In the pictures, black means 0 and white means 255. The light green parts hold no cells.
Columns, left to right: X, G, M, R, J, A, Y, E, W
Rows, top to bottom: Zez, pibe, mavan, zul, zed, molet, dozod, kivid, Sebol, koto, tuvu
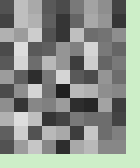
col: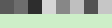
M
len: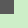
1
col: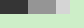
J
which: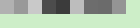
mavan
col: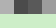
X
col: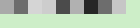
Y

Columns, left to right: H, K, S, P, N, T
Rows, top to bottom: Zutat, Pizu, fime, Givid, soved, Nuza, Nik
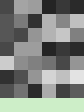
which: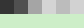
Nuza
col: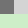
P
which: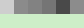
soved
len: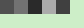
5

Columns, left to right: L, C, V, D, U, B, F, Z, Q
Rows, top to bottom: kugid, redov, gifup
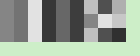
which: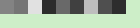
gifup
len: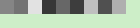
9
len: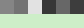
6
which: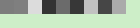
kugid

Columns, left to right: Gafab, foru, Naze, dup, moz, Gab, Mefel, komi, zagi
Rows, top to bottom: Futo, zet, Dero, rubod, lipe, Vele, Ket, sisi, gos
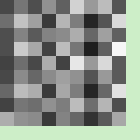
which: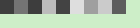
lipe
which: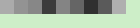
gos

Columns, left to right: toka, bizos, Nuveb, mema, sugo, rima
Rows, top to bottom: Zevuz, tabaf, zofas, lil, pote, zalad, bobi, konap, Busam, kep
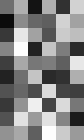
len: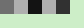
5
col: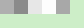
bizos
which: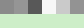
kep

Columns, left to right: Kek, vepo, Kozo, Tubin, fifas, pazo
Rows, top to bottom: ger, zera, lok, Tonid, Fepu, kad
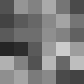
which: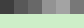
zera
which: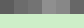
lok
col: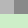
Tubin
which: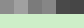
kad
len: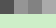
4

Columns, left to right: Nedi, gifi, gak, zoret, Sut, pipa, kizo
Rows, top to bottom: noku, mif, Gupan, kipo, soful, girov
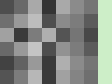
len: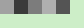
5
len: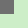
1
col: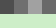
Nedi
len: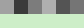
6
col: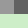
gifi
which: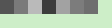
girov
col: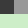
gifi

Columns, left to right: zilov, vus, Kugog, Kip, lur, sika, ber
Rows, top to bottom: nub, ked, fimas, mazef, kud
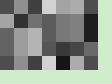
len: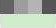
4
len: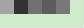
5

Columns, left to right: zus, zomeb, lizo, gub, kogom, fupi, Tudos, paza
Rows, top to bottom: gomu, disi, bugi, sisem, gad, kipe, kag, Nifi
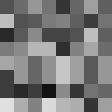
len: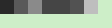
7
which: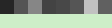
bugi
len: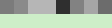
8
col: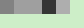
fupi
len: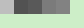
5
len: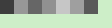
7

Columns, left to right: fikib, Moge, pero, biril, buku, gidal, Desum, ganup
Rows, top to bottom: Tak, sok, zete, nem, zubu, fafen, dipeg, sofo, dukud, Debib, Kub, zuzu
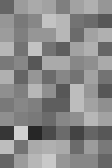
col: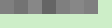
Moge
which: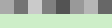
nem
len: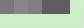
5

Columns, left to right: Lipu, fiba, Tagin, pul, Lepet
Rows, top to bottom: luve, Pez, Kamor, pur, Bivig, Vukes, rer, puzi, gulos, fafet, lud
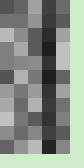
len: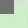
1
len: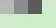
3
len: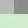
2
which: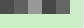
luve
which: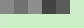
fafet
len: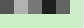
5

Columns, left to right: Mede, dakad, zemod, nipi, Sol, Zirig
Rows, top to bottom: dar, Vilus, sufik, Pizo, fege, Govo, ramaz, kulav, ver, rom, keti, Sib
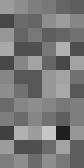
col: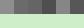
dakad
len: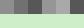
6
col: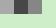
Mede

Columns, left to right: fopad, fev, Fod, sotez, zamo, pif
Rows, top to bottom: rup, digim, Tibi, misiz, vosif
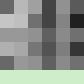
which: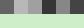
rup
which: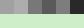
misiz
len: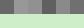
6

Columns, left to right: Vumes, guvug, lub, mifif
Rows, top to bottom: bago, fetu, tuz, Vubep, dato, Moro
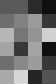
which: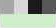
Moro
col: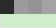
lub
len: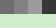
4
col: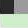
lub
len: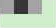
3
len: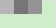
3
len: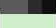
4

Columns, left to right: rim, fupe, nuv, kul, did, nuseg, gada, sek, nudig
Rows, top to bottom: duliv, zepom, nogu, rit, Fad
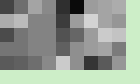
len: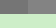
4
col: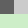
did
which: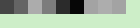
duliv
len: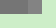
3
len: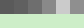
6

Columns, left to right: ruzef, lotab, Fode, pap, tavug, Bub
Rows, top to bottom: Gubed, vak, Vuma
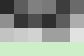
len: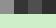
4
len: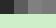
4
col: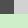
Fode
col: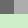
Bub
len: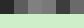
6

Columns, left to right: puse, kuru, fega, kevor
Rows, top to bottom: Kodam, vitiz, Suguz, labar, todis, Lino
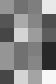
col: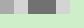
kuru
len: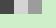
3
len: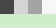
4
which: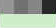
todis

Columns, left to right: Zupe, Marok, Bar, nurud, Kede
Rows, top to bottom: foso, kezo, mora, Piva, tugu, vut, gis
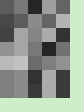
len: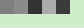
5
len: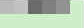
5
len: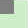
1
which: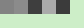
gis
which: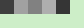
mora
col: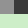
Kede

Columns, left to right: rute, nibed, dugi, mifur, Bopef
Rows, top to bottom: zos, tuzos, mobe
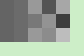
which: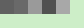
zos
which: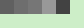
tuzos
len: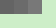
3
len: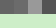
4
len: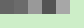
5

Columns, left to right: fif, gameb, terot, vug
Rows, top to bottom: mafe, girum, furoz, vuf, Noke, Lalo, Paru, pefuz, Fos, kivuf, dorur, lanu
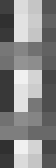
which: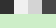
dorur
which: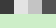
furoz
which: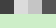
mafe
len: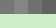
4
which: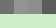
Noke
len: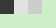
3
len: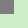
1

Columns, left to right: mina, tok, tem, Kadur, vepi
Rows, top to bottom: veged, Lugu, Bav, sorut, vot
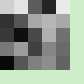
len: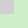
1
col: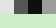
tok
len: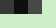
3
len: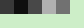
5
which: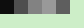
vot
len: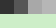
4

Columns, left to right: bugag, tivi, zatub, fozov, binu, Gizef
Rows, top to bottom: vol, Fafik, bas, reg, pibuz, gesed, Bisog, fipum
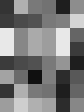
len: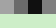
4
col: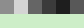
Gizef
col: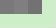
fozov

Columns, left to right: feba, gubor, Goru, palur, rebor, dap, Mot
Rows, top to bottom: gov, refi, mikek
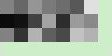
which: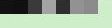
refi
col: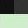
gubor
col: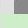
Mot

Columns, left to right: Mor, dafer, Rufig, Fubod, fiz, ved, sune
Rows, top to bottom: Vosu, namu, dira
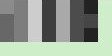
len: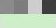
4
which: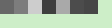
namu
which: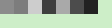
Vosu
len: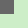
1

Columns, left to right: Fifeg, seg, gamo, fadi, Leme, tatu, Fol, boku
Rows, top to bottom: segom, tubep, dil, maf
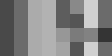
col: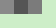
tatu
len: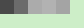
5
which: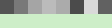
maf
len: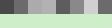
8

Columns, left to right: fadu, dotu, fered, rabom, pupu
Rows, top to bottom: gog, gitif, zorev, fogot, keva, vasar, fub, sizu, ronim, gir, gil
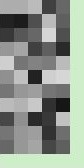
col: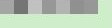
dotu
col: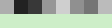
fadu
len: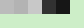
5
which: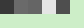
zorev
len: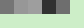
5
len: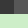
2

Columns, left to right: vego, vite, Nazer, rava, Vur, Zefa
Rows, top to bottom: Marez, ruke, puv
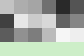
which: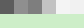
puv
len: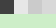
4
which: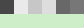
ruke
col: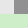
vite

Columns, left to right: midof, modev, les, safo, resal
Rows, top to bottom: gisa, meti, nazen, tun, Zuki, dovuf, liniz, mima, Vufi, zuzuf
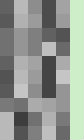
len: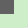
1
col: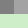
les
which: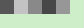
liniz
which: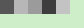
dovuf
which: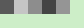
liniz
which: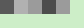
meti
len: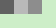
3

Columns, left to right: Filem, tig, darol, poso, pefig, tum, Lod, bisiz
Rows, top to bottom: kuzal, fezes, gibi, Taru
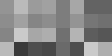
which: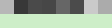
Taru
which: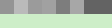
kuzal
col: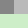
Filem
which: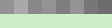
fezes
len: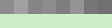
8

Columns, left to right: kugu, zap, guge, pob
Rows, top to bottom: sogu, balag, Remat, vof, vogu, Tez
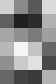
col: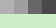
pob
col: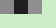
zap
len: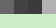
4
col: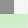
zap
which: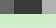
Tez
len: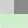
2

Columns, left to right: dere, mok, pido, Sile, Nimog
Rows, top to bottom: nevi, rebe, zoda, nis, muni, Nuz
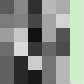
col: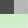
Nimog
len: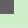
1
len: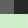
2
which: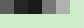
Nuz

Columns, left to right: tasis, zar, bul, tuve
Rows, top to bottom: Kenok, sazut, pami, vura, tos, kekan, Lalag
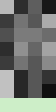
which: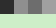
vura
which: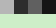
Kenok
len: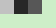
3
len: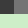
2

